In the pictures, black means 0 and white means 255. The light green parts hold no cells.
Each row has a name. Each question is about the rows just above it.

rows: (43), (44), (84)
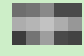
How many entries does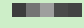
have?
5
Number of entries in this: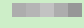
5
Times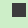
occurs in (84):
1
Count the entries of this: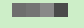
4
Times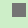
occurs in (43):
1
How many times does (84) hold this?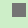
1

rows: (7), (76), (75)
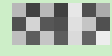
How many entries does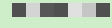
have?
7
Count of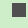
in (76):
3
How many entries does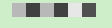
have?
6
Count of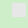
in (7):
1
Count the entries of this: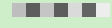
7

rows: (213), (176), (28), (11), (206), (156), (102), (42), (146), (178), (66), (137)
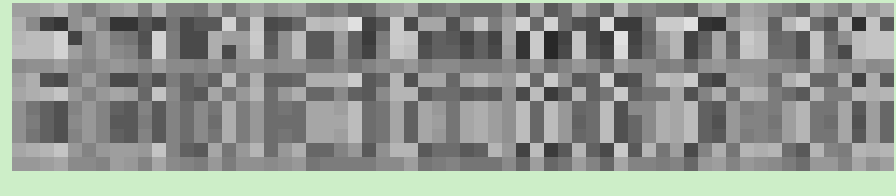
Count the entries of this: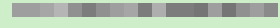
19
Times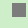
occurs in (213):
10
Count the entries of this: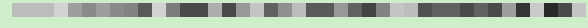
41
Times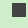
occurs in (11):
3
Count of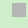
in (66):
12

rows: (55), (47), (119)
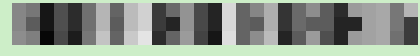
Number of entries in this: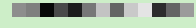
13
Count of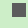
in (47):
5
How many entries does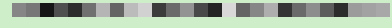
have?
27
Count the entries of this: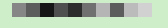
10
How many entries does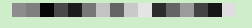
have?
16

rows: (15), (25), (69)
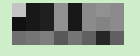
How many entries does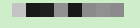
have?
8
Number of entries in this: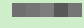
5
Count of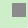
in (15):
2

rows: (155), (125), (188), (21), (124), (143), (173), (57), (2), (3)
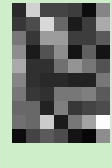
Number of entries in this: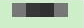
4
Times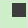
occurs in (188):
2
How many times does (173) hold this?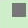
3
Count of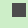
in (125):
1
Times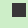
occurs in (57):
1

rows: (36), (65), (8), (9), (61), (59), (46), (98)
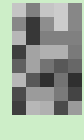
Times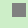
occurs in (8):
3
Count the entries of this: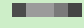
5
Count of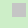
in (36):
2
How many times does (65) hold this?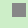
2

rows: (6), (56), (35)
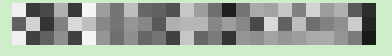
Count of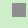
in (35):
3
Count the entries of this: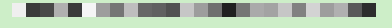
26
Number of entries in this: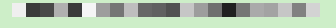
22
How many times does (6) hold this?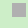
2
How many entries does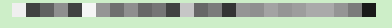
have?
26
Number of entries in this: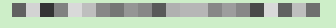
22
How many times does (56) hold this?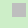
2

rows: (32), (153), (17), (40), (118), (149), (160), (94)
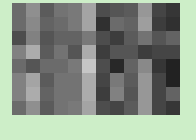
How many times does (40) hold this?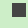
2
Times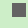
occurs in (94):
0
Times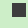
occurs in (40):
2
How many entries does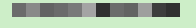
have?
12
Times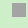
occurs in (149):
1
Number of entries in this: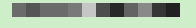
12
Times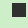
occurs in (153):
2

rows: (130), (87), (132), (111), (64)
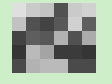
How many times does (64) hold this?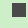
3
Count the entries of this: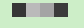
4
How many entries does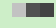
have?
3
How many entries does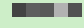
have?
5
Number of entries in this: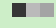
3

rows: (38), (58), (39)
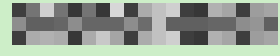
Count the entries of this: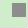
1
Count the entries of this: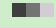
3
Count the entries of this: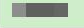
4
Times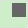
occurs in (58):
6
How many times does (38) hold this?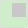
0
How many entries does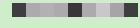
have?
9

